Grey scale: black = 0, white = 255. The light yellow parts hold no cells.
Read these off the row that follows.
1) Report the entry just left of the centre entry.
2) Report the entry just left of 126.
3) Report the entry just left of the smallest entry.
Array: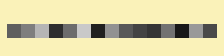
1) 32
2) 95
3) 114

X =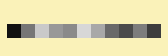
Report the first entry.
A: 17
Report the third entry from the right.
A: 75
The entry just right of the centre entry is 168

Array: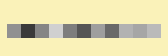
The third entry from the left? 133
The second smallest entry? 85
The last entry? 186

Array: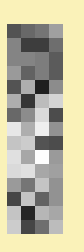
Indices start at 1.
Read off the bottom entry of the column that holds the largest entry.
110
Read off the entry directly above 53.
174
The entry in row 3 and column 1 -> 132
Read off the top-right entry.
160
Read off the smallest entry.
31
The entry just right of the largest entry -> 154
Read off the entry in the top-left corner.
83
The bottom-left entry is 204
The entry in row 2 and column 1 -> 132
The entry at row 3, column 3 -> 125
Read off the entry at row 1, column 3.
117
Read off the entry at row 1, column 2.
104
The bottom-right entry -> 188
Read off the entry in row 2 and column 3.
61
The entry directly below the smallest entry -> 188
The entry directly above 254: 83
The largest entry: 254
